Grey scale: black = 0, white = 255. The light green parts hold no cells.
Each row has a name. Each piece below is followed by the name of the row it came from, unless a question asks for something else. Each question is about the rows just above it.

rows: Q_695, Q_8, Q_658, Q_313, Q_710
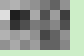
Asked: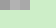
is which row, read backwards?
Q_695
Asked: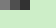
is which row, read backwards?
Q_658
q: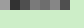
Q_658

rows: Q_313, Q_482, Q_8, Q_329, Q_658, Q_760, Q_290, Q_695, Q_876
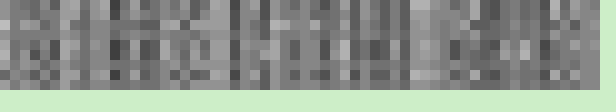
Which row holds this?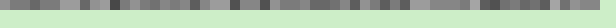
Q_482
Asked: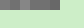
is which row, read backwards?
Q_290
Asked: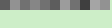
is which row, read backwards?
Q_313
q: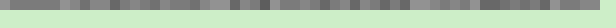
Q_329

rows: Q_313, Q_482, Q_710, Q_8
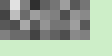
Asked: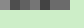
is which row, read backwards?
Q_8
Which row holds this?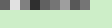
Q_313
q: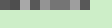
Q_710
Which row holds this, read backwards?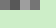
Q_313

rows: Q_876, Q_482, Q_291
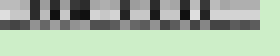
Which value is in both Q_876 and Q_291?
[157]
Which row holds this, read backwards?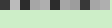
Q_876

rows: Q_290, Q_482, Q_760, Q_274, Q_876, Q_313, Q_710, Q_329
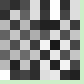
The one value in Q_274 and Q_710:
[197]
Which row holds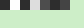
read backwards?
Q_290
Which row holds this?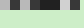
Q_760
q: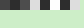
Q_290
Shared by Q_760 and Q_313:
[185]

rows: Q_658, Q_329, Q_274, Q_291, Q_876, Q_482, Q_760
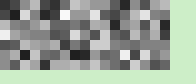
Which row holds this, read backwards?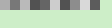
Q_291
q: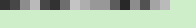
Q_658
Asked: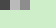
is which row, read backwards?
Q_658
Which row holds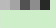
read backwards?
Q_658

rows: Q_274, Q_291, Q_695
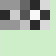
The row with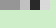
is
Q_695
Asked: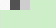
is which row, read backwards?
Q_291

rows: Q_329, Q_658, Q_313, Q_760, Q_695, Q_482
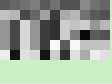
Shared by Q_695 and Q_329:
[91]
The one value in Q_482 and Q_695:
[215]
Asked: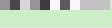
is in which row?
Q_695
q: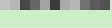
Q_658
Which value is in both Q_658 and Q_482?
[171]
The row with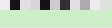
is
Q_482

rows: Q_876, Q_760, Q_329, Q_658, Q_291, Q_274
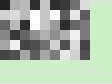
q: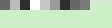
Q_329
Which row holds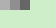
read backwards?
Q_658
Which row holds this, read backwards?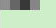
Q_658
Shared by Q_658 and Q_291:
[239]

